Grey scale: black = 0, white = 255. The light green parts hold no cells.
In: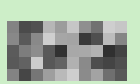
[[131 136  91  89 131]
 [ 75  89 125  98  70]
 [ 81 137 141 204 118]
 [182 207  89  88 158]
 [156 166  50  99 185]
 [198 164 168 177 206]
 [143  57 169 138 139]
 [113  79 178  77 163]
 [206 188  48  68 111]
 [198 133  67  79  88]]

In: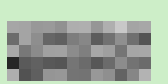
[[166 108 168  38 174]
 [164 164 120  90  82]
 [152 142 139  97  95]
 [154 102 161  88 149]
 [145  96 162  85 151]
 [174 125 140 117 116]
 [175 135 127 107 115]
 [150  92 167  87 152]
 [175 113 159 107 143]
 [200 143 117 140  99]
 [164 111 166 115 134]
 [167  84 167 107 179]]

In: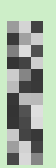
[[155  58 128  52 204 187  55  52  53 201 158  72]
 [212 161 220  67 133  62 187  82  72  68 210 216]
 [ 66 205  79 207  56  57 185 223 218  56  68 133]]

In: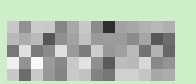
[[200 185 120 240 200]
 [145 172 224 146 108]
 [203 185 122 250 202]
 [201  86 139 155 152]
 [133 144 223 135 132]
 [168 162 154 200 202]
 [200 194 124 226 193]
 [140 154 204 143 130]
 [ 47 156 152  91 118]
 [162 155 160 189 208]
 [167 139 186 184 208]
 [177 165 115 216 197]
 [184  88 179 136 168]
 [176 109 103 148 173]]

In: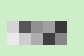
[[212 234]
 [ 86 205]
 [145 173]
 [160  63]
 [ 57 134]]

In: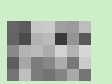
[[101  99 137  94 116]
 [ 92  75 180 166 191]
 [199 178 187 124 125]
 [202 186 172 135 115]
 [159  58 210 173 132]
 [155 148 179 120 169]
 [189  90 215 203 116]]
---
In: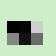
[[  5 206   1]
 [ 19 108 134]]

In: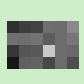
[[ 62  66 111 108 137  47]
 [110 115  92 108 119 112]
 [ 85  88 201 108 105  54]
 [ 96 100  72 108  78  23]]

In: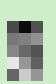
[[ 12  80  74]
 [128 146 120]
 [105  83 135]
 [150  96 230]
 [202 149 101]]

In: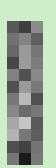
[[ 63 139  88]
 [131  95 114]
 [153 118 103]
 [155 124  71]
 [ 81 137 130]
 [154 121  80]
 [185  80 119]
 [107 120 136]
 [198  89 166]
 [120  94 179]
 [ 67 116  79]
 [ 27 121 118]]

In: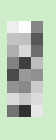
[[254 135 238]
 [191  87 195]
 [215 108 174]
 [ 63 189 130]
 [153 144  74]
 [137 203 146]
 [199 219 219]
 [ 49 231 114]]

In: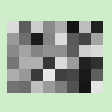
[[ 92 204 138 172  20 190  33 219]
 [110  27 132 218  89  69 163 154]
 [163 132 145 142  92 206 218 137]
 [175 176  54 218 155  33  49 117]
 [152  58 231  64  70  26  94 172]
 [109 191 154 126  82  21 229 114]]
